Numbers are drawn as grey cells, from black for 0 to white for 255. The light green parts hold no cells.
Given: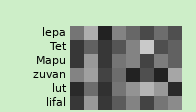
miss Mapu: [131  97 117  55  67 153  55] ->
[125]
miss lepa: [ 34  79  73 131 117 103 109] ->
[174]
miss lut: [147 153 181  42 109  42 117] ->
[49]
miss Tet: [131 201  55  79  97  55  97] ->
[85]
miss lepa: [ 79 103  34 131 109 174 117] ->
[73]
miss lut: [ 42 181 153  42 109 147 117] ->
[49]
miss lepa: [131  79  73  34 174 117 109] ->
[103]

